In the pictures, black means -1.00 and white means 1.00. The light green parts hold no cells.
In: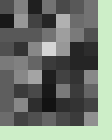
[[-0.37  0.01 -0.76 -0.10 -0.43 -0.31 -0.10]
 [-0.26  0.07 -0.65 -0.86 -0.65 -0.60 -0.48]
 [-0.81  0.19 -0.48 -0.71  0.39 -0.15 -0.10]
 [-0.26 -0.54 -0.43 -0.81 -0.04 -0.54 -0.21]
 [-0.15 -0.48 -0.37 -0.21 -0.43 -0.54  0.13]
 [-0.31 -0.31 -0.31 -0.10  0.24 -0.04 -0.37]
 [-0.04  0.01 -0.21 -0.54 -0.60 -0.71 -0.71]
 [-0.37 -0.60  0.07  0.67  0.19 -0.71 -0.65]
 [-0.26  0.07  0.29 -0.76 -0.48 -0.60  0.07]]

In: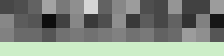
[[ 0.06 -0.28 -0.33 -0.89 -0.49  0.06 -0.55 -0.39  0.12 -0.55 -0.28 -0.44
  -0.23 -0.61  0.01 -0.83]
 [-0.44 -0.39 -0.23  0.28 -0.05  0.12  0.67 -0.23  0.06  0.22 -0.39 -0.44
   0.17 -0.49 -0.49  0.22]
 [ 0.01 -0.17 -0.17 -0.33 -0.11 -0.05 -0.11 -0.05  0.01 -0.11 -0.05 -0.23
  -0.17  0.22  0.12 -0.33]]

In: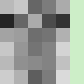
[[ 0.61  0.39 -0.26 -0.03  0.71]
 [ 0.45  0.56 -0.20 -0.03  0.34]
 [ 0.28  0.23 -0.14 -0.09  0.39]
 [ 0.56  0.18 -0.09  0.03  0.66]
 [ 0.45  0.13  0.08  0.03  0.51]
 [-0.72 -0.20  0.34 -0.41 -0.61]]

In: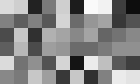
[[ 0.72  0.62 -0.73 -0.04  0.62 -0.78  0.96  0.90 -0.51 -0.90]
 [-0.41  0.56 -0.62  0.39  0.29  0.07  0.29 -0.21 -0.10  0.07]
 [-0.26  0.44 -0.41  0.24  0.18 -0.16 -0.16 -0.04  0.13  0.13]
 [ 0.01 -0.26  0.01 -0.31  0.67 -0.16  0.18  0.29 -0.56 -0.36]
 [ 0.72 -0.10  0.13 -0.36  0.67 -0.84  0.84  0.50 -0.31 -0.51]
 [ 0.07 -0.04  0.56  0.24 -0.56  0.56 -0.62  0.01  0.84  0.78]]

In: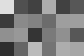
[[ 0.13  0.19 -0.59 -0.04  0.13 -0.32]
 [ 0.75 -0.37 -0.49  0.36 -0.49 -0.32]
 [-0.54  0.08  0.02 -0.15  0.24  0.24]
 [-0.64 -0.20  0.47 -0.09  0.36  0.30]]

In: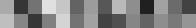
[[ 0.50  0.05 -0.58  0.00  0.66 -0.10  0.27 -0.48 -0.37  0.05 -0.22  0.11
  -0.05  0.17]
 [ 0.33 -0.58 -0.10  0.76  0.55 -0.22  0.22 -0.32  0.45  0.11 -0.75  0.27
  -0.16 -0.48]]
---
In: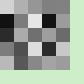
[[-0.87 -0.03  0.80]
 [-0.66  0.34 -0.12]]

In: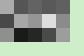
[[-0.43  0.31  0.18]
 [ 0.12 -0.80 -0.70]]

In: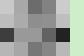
[[ 0.48  0.34  0.11]
 [-0.52  0.20  0.20]]

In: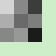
[[ 0.36 -0.17 -0.01]
 [ 0.06  0.19 -0.79]]

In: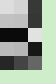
[[ 0.51  0.50 -0.58]
 [-0.92 -0.92  0.77]]

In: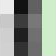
[[ 0.57 -0.53 -0.06]
 [ 0.62 -0.76 -0.12]]

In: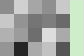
[[ 0.57  0.15 -0.08]
 [ 0.39  0.22 -0.14]]

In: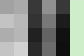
[[ 0.53  0.44 -0.60]
 [ 0.36  0.43 -0.74]]

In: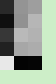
[[-0.88  0.14  0.43]
 [-0.57  0.45  0.40]]
